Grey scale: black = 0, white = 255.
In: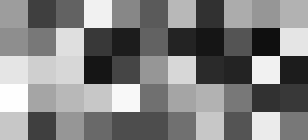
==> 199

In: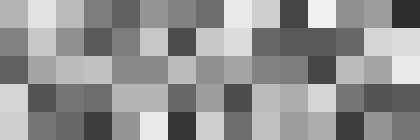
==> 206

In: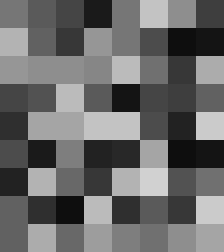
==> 97

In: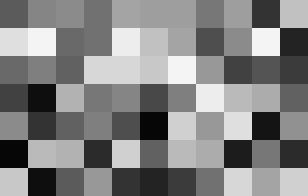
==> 200

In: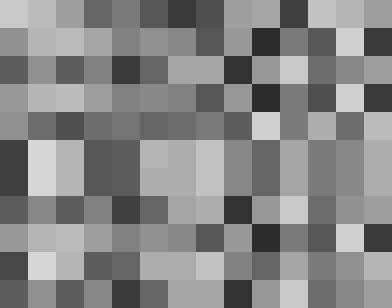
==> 93
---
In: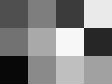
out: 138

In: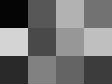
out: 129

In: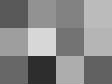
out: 45

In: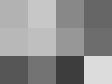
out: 115

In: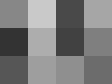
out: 158

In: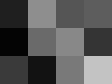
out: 18

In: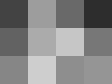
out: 206
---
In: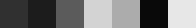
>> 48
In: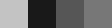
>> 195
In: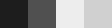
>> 29
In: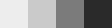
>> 237
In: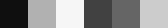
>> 15
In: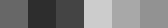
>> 103
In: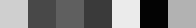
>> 207
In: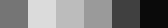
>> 117
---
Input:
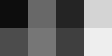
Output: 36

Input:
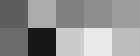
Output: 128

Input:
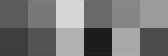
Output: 214

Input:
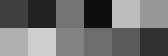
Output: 116

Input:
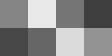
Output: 117

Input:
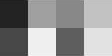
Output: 136
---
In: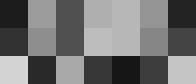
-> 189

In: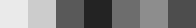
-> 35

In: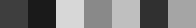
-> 137

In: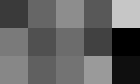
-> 108

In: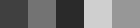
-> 42

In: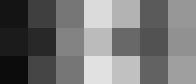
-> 187

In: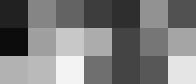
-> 172

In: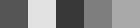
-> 56
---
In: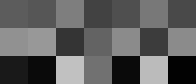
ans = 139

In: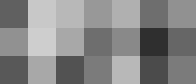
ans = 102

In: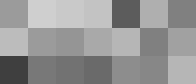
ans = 161

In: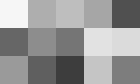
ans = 219

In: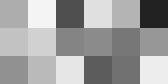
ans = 151

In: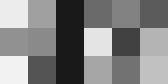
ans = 180

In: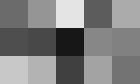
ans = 129

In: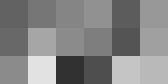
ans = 160

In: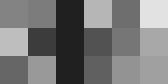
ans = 168
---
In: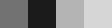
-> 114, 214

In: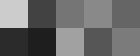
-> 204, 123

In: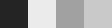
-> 36, 201

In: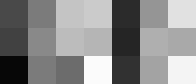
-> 73, 244

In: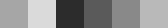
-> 166, 185

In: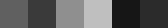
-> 96, 43
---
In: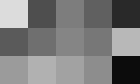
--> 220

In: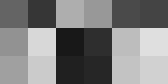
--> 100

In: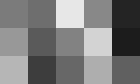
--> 123

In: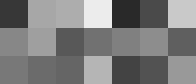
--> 55

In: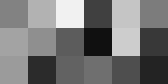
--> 130

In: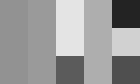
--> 146
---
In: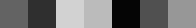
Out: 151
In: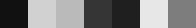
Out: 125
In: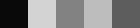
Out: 93
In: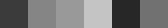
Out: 113
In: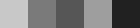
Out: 33
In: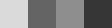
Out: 54
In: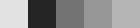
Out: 180
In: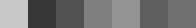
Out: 111
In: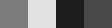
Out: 72
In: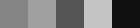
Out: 15
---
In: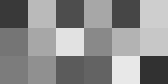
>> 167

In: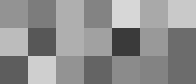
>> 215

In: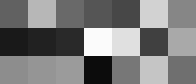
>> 71

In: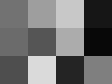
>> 158

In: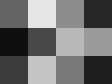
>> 230

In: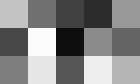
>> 65

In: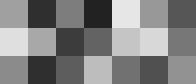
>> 230

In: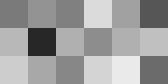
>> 219

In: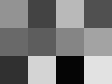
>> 67

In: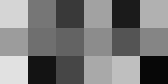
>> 162
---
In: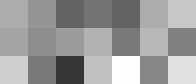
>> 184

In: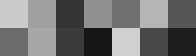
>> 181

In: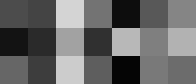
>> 127

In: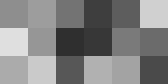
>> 122

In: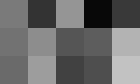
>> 93

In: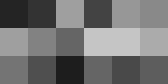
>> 197

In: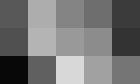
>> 140
